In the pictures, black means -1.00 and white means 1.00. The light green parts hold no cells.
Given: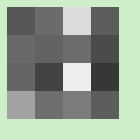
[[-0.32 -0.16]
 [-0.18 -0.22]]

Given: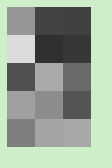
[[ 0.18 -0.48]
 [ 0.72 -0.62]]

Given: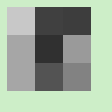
[[ 0.57 -0.50]
 [ 0.30 -0.62]]

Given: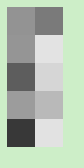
[[ 0.15 -0.04]
 [ 0.17  0.78]]

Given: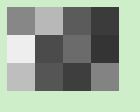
[[ 0.06  0.44]
 [ 0.87 -0.41]]

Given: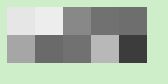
[[ 0.80  0.86]
 [ 0.30 -0.17]]

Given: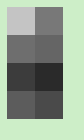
[[ 0.54 -0.06]
 [-0.14 -0.21]]

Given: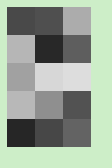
[[-0.43 -0.38]
 [ 0.43 -0.69]]

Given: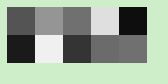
[[-0.34  0.17]
 [-0.80  0.88]]
